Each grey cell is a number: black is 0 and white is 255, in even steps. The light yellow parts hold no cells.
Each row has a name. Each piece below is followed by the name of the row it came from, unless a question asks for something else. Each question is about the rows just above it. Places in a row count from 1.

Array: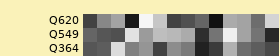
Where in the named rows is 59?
Q364, 10
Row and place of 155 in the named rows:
Q549, 5
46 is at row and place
Q549, 9

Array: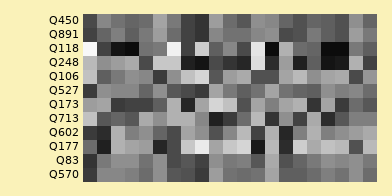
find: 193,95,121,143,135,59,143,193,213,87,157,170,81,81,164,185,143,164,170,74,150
Q106
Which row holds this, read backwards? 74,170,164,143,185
Q106
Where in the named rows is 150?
Q106, 21

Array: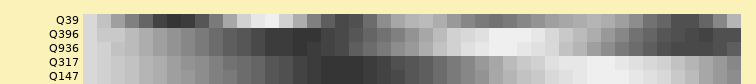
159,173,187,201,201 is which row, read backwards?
Q396
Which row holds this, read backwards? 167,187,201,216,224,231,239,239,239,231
Q147

